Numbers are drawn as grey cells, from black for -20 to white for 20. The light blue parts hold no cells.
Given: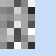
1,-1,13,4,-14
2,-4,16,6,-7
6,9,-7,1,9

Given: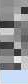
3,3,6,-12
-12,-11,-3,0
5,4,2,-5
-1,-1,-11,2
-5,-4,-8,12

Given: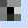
0,-20,13

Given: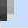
-9,7

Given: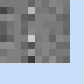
-9,-5,-1,-1,9,-1,-1,-3,1,-2
-5,-2,0,-3,0,0,-1,-1,-1,-3
-7,-4,0,0,12,-1,0,-4,1,0
-2,0,0,-1,4,-1,1,-2,-1,-1

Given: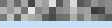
8,4,9,-2,16,1,4,-7,2,3,10,4,5,-11,-9,1

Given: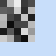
-5,-6,12,-13,9
8,-18,-9,-9,9
12,7,-11,-18,11

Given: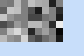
-5,11,10,0,-7,-16,7,0,-13
-8,-4,4,0,9,9,3,-13,17
9,3,1,13,-5,-9,-3,0,-16

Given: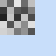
-11,9,-6,-8,0
14,-7,11,2,15
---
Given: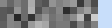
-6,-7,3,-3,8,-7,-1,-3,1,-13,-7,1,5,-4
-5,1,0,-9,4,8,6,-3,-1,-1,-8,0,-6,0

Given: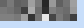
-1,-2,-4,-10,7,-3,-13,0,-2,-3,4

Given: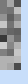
-1,-2,10
11,-2,7
-11,3,-3
0,-3,11
8,6,-8

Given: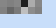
0,-4,-1,10,2,0

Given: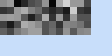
-12,-10,4,7,0,-3,-10,-14,-11,-16,12,-11,-13
-10,-16,-8,7,5,2,-7,-4,-12,1,0,-2,-8

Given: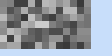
2,-7,-3,7,-4,-5,3,7,-8,9,9,-7,0
3,-8,-6,8,6,12,12,0,-3,-6,-9,-1,-2
11,-10,9,-3,-4,-7,-3,3,3,-8,-1,1,1
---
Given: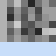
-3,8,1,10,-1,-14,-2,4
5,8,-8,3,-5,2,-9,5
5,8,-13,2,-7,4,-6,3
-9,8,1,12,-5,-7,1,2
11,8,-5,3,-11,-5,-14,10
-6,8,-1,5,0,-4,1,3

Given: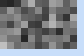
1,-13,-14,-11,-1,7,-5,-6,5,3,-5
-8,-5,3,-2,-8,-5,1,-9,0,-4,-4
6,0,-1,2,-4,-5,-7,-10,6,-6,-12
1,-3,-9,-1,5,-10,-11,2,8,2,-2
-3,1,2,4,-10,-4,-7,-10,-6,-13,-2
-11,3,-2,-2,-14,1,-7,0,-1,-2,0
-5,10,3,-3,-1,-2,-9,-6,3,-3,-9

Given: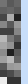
-4,-2,-6
-6,-5,-4
-15,-9,7
4,1,-6
1,-10,-10
-6,9,-1
-12,6,3
-6,2,-15
-4,5,9
5,-6,4
-3,-10,-8
-12,17,-12

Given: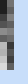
-2,-15
-5,-15
0,-10
-5,-7
0,2
-3,-5
-11,9
-7,8
-10,11
-5,14

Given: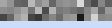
-5,6,3,-4,-5,9,2,5,-4,2,3,2,14,-3,-8,1
4,2,1,3,6,-2,9,-8,8,-1,0,-2,-4,1,6,-4
2,-9,-4,5,8,-9,-11,-3,1,-3,3,4,-16,2,13,1

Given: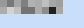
5,4,-1,6,0,8,7,10,6
6,7,13,10,-2,-2,7,2,-15
